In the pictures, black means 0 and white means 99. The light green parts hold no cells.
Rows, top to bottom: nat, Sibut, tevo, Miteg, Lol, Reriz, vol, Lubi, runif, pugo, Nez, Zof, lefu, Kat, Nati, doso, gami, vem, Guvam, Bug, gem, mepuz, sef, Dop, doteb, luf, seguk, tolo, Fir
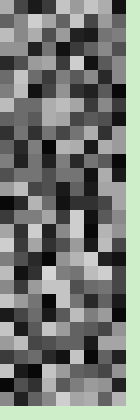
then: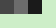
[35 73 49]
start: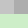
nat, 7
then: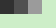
[10 73 27]
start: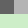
Fir, 8
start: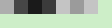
nat, 1
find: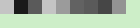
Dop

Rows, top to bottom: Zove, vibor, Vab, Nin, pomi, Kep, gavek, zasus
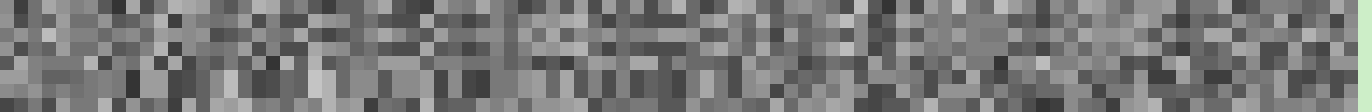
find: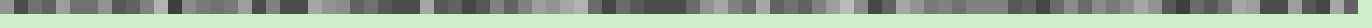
Nin
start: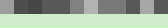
zasus, 61
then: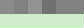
[61 61 57]
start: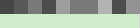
zasus, 1

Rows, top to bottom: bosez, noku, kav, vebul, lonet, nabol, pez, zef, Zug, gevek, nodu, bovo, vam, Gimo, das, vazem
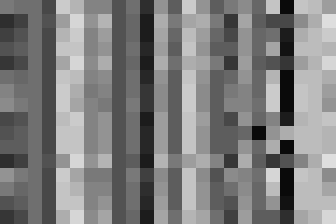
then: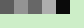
[73 73 70]
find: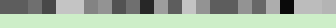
nodu

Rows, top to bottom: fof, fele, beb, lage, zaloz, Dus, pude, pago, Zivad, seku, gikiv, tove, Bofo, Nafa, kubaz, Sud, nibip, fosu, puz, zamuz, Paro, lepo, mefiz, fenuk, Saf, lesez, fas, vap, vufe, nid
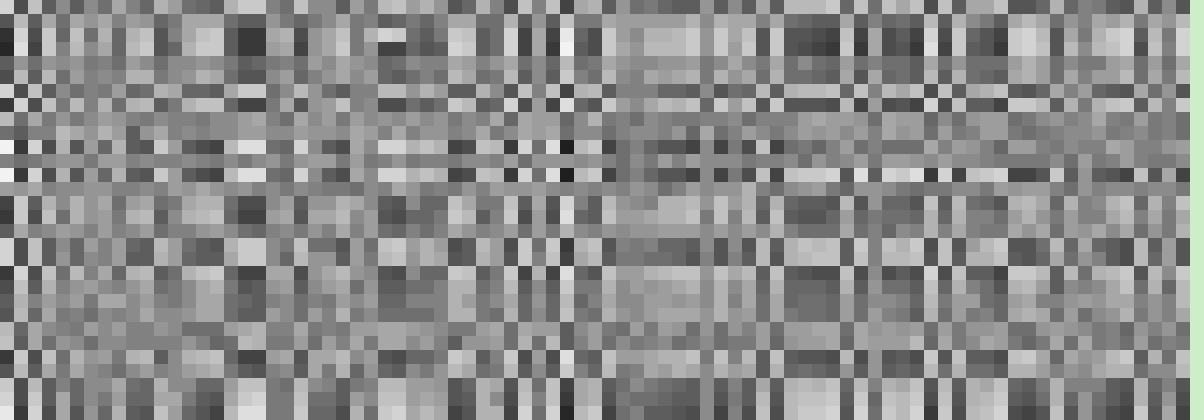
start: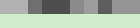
kubaz, 15
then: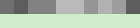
[36 69 54]
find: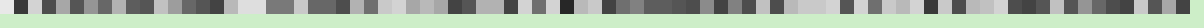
nid
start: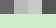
lage, 9
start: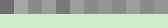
Zivad, 21

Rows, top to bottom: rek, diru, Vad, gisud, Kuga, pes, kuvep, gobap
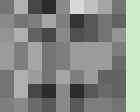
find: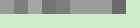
Kuga
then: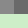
[34 53 34]
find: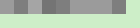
gisud
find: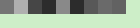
kuvep
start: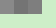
diru, 1

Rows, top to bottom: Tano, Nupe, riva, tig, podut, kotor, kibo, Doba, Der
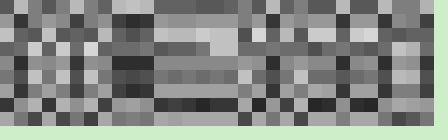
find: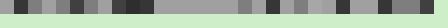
kibo
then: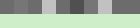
[34 42 46]
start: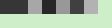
Doba, 16
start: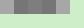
Der, 8
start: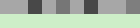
Der, 16
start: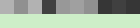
Doba, 5
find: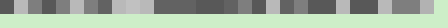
Tano

